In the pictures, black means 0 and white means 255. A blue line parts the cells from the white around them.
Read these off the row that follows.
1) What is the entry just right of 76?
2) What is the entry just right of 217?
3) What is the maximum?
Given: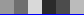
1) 187
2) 43
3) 217

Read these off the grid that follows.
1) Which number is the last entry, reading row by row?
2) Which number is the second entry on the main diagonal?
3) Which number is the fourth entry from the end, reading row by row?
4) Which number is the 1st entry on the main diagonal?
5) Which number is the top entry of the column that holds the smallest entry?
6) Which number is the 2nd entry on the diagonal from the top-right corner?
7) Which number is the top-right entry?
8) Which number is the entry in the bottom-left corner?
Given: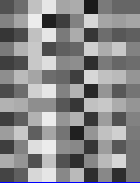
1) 116
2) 165
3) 46
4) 81
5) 26
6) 157
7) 102
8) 68

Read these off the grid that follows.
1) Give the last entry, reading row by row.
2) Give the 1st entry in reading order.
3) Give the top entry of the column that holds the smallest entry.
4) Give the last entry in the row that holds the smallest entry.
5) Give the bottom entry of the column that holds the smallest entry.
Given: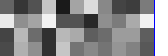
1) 88
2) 100
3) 26
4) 123
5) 198

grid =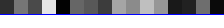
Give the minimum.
2
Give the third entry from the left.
74
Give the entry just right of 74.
229
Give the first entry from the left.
47
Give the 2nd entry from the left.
118

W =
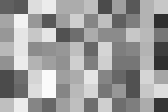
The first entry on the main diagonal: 96
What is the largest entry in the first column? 191
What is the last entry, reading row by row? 53
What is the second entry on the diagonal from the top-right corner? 179
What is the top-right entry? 199
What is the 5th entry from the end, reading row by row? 207
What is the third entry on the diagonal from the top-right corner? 199
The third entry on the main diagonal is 199
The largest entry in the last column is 221
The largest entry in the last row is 236

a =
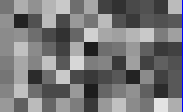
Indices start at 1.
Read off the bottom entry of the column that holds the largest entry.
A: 227
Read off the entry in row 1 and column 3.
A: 145
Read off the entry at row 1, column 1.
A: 117
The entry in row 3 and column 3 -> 110
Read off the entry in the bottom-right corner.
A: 174
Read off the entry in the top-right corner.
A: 187
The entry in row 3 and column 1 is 139
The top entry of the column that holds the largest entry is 57
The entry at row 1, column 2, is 174
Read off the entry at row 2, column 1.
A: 145
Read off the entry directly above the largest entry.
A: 43
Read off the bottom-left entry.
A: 153
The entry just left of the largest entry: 117

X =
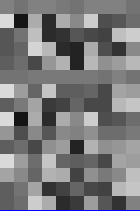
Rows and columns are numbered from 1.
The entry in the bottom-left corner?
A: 94
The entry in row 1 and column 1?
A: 129
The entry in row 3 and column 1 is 86
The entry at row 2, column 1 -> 218
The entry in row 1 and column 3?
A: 129
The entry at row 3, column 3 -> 191
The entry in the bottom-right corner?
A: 129
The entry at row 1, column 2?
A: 115
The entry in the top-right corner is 115
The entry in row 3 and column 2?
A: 115

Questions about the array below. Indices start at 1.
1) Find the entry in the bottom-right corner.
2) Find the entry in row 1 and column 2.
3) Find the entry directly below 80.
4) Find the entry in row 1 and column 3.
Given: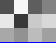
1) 160
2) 247
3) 232
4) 94
